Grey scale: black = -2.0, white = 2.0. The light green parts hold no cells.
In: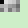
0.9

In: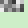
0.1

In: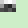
-1.0

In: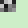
-1.7

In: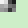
0.8

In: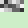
0.0

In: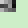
-0.8

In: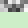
0.3
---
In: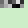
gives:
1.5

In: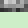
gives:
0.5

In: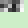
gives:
0.3

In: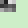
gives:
-0.5

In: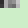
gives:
0.3

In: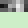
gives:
0.9

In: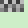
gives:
0.7

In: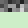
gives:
0.9
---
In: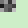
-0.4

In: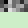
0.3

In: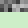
0.8

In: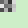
0.8

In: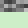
0.0

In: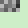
0.5
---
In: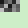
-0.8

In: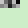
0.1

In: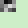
-0.2

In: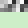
1.3

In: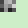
-0.5

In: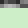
0.1

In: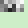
0.1
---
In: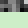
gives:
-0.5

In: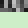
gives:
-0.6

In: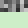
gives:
-0.1

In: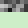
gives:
-1.7

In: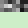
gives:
-0.5

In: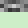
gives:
-1.2

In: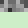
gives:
-1.3

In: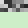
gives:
1.2
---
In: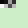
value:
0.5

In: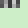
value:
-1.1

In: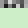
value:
1.4

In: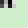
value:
-1.9

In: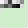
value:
-1.0

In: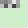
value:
0.4

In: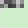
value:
-0.7

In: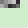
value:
0.7
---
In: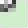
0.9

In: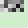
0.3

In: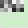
1.9

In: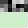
1.0

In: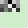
-2.0

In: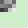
0.5

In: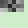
-1.2
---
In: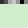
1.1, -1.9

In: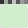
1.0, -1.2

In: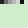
1.3, -1.7

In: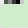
1.7, -1.9

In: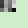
1.4, -1.8

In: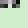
1.5, -1.9

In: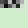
1.4, -1.8
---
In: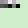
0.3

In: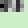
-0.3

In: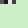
-0.6

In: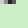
1.2

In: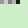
0.4

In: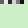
-0.5

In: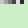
1.1
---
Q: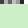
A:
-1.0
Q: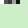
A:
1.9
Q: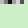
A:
0.9
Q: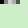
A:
-1.9
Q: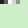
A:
-1.5
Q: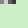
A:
0.1
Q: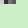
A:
1.2
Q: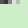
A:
-0.7
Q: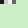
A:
-1.6
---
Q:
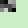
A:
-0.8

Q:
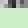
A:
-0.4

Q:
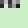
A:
-0.8

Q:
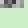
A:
-0.5

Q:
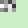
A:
1.7

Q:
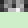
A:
0.0
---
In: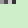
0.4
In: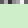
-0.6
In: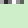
0.7
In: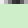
1.7
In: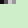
-1.8
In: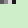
-0.6
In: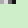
0.7
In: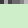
-1.1
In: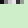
-1.8
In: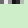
-0.3
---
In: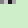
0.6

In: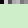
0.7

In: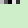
1.6

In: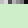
0.8

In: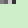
-1.2

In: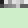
1.5

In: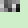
0.2

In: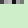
-1.7

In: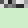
0.3
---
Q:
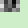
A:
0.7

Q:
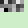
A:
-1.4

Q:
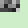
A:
0.5

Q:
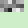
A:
0.3

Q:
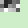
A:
0.8

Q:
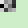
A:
1.6

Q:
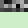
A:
-0.3

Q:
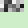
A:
1.4

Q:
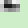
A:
1.6
